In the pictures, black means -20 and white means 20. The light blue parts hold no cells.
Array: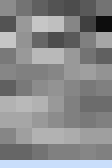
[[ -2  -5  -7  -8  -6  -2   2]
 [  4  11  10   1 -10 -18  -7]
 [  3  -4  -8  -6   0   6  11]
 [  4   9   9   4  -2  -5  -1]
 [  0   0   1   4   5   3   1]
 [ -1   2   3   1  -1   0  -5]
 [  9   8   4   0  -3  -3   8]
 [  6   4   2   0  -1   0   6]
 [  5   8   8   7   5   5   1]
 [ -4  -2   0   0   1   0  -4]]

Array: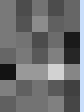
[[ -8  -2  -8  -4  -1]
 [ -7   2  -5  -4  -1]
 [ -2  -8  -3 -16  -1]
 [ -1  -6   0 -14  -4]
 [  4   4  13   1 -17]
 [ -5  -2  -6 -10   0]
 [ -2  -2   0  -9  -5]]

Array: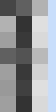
[[ -5   8  -9]
 [-12  15   8]
 [-11  14   5]
 [ -7   9  -5]
 [-11  13   5]
 [-10  15   4]
 [-12  14   5]]

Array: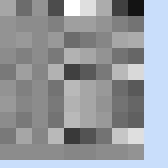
[[ -3   3  -8  20  15   7 -10 -17   6]
 [  2   2   0   5   5   3   0  -2   3]
 [  4   2   4  -3  -1   1   6   7   3]
 [  0   2  -1   8   6   3  -2  -4   2]
 [  5   1   8 -10  -6  -1   9  14  -1]
 [  0   2  -2   9   6   4  -3  -6   3]
 [  1   2  -1   8   6   3  -2  -4   4]
 [ -1   2  -2   9   6   4  -3  -5   2]
 [  6   1   9 -11  -7  -2  11  15  -1]
 [  2   2   2   1   1   2   2   3   2]]

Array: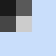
[[ -6 -16]
 [ 12  -9]]

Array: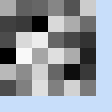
[[ -5  -4   1  -7  12   7]
 [-11 -20  14   7  -3 -10]
 [ 14  17  -4  -9 -12  -8]
 [ 19   6  15   7 -15 -20]
 [  2  13  -4 -18 -11   9]
 [  0  15   0  13  -1  -8]]

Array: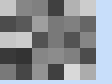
[[  1   0 -10   8  12  11]
 [ -6   5  -1   0  -4  -8]
 [ 12  -7  -1  -7   1  11]
 [-12   1   2   0  -8 -11]
 [ -9   3 -10  14   7  -1]]
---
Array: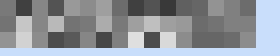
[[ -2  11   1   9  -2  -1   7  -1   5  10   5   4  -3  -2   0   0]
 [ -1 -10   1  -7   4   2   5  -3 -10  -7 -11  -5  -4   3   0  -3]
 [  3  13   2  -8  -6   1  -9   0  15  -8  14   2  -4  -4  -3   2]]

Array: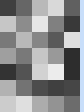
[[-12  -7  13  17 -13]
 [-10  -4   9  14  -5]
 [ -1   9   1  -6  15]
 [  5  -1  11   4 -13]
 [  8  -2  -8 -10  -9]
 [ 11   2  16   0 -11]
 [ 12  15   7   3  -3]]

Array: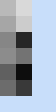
[[ -5 -18]
 [ -3 -11]
 [  1 -14]
 [  2  -2]
 [  6  12]
 [  9  14]]

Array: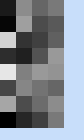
[[-20 -14 -10  -1]
 [-19   5  -8  -6]
 [-16   2  -4  -1]
 [-13 -15  -7   4]
 [ -9   1  -2  -4]
 [  6  -8  -3   2]
 [ 13 -12 -10  -5]
 [ 16   0   4   3]]

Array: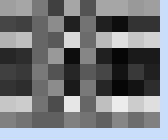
[[-14 -13  -4   4 -18   1 -15 -19 -16 -16]
 [-12 -13  -3   2 -16  -1 -14 -19 -17 -13]
 [-10 -11  -1  -7 -14  -6  -9 -17 -11 -15]
 [ -9 -10  -4   2 -15  -2 -15 -18 -12 -12]
 [  0  -2  -5  -5   0  -2  -5   1  -3   0]
 [  5   6  -1 -10   6  -7   6   6   4   5]
 [  8  10  -4  -6  14  -3   9  15  11  13]
 [ 11  12  -2  -8  16  -4  10  17  12  15]]

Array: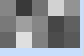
[[ -4  15   0  -8  -6]
 [ -1   5   1  -9  -5]
 [  1 -11  -2  13   3]]

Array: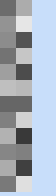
[[ -4  -4]
 [ -3   7]
 [ -2  11]
 [ -1  15]
 [  0  13]
 [  1   0]
 [  2  -7]
 [  3  16]
 [  5  -8]
 [  7 -10]
 [  8 -11]
 [ 10   9]]

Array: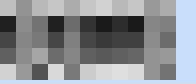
[[-15   2  -2 -15  -3 -12 -16 -13 -16   1   0]
 [ -9   1  -1  -9   0  -9 -11 -10 -10   2  -3]
 [ -5   2   6  -3   1  -5  -6  -5  -4   3   4]
 [ 10   3   9  11   7  11  13   9  11   4   7]
 [ 13   4  -7  14  -1  12  14  15  14   3  -2]]

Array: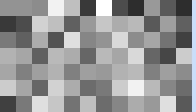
[[-11  -8  13  10  -5   4  11   7   9  -6   5  -5]
 [-10  -1  15  11  -2  10  -3   1   7   4  15  -6]
 [ -1  -5   7  -7  15   1   3  14   2   6  -2 -10]
 [  3   3   2  18  10 -11  20  -8 -13   4  -6 -13]
 [  6   0   5   8   0   5   4   8   9   0   5   2]
 [  8   6  -5   9   7  -4   9   6  14  -4  -9  12]
 [ 12   6  -4  13   7  -3  -1  12  18   9   1  -3]]
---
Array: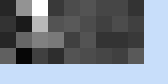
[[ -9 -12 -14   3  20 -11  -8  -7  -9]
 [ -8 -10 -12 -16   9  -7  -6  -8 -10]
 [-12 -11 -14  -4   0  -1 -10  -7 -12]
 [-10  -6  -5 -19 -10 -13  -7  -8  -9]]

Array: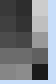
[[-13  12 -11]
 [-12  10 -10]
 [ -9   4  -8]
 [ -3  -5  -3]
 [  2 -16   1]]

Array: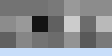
[[  2   2  -2  -2  -2  -1   4]
 [ -3   9   2   4 -17  -5  12]
 [ -6  -1  -5   1  -2  -3   3]]

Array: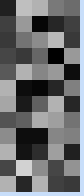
[[ -1  -3 -15  10   8]
 [-14 -10 -10   4 -19]
 [  9 -11 -11  -2   2]
 [-20   4  -9 -11  -4]
 [  4 -18  -6   8   1]
 [-14   0   8 -18 -19]
 [  8 -14   6 -16  -5]
 [  5  -2  -7  -5   7]
 [  1   0   2 -18 -18]
 [  5 -15   8 -17 -13]
 [ -9   3  -9  13   2]
 [-10 -11   8 -14   8]]

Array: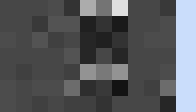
[[ -9 -11  -9  -9  -9  -8 -12   7  -2  15  -9]
 [ -9  -8  -9  -9 -11  -7  -7 -15 -12 -16  -9]
 [ -8  -8  -8  -9  -7 -10  -9 -14 -15 -12  -9]
 [ -9  -9  -9  -9  -9  -9  -7 -14  -9 -14  -9]
 [ -9  -8  -9 -10  -9  -9 -10   3  -1   3  -9]
 [-10  -3  -8  -9  -8  -8  -3 -13 -11 -17  -9]
 [ -9 -14  -8  -9 -10  -9 -10 -10 -12  -9  -9]]

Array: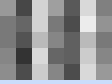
[[ 14   0   4  -9  13   5  -6]
 [ 17   3  -1  -4  13  -1  -8]
 [  9  -1  -1  -7   9   1  -5]
 [ 12   1   1 -12  14  -4  -5]
 [ 14   4   2  -8  12   1  -8]]

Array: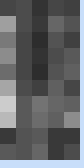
[[ -9 -10  -9  -8 -12]
 [ -4  -7   5  -8 -11]
 [ -7 -10  -1  -9 -13]
 [ -8  -6   2  -9 -12]
 [ -7  -5  -3  -9 -13]
 [ -5  -9   6  -8 -10]
 [ -4  -5  12  -6  -2]
 [ -5   2   9  -6  -3]
 [-11 -11 -11  -7  -6]
 [-11  -8  -6  -7  -4]]
